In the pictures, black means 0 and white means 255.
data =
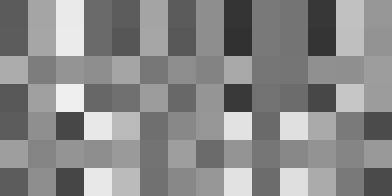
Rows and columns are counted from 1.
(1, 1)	91
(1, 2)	165
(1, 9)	52
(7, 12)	171
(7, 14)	74
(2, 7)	87
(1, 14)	150
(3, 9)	168
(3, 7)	141
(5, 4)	232
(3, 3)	148
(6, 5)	154
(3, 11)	117
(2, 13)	191
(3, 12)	144
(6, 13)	133
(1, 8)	142
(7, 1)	92
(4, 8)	149
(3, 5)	165
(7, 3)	70
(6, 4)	141
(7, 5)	187
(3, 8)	131
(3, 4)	141
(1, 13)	193
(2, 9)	49
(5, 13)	122
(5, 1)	92

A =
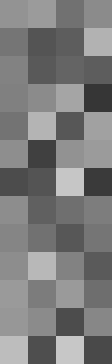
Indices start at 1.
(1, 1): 147
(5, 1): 115
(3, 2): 89
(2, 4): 178
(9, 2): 113
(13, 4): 73
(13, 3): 199
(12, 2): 139
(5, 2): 180
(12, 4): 135
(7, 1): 76
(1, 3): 113
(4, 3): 165
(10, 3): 130
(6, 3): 146
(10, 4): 90
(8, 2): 96

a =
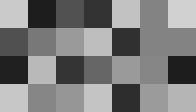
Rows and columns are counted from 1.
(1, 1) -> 202
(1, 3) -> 81
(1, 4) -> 51
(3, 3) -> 52
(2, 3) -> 154
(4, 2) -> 134
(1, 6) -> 131
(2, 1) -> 80

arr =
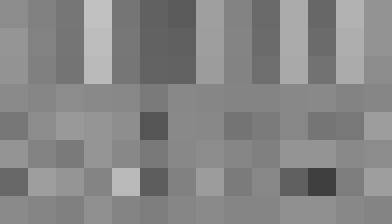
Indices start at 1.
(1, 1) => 140
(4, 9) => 132
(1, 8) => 159
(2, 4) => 189
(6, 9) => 134
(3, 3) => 116
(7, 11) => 95
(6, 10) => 128
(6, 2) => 130
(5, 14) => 157
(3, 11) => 169
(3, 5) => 118
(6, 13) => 137
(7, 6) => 93
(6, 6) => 120
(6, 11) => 148
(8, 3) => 128
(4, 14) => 134
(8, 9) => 133
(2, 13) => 174
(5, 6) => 85
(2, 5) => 119
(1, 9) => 131
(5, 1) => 119
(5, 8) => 136
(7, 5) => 185
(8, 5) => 132
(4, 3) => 140
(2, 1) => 149
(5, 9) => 116
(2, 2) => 130
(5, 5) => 142
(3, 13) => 171
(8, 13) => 136
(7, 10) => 135

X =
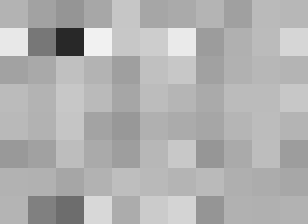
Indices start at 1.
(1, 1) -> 179
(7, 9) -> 175
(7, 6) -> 185
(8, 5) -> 172
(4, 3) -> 199
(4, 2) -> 179
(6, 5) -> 158
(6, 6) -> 183
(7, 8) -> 186
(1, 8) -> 180
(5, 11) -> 180
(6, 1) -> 153
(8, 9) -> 177
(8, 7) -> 212
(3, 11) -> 180
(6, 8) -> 150
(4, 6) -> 188
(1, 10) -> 186
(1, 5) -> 198
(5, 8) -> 166
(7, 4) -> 178
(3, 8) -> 161
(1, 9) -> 160
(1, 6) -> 166
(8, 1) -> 180
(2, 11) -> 214
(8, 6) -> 203
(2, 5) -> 199

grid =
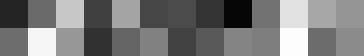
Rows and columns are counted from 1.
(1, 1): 36
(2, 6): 129
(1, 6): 70
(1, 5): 164
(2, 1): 109
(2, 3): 151
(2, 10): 126
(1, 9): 6
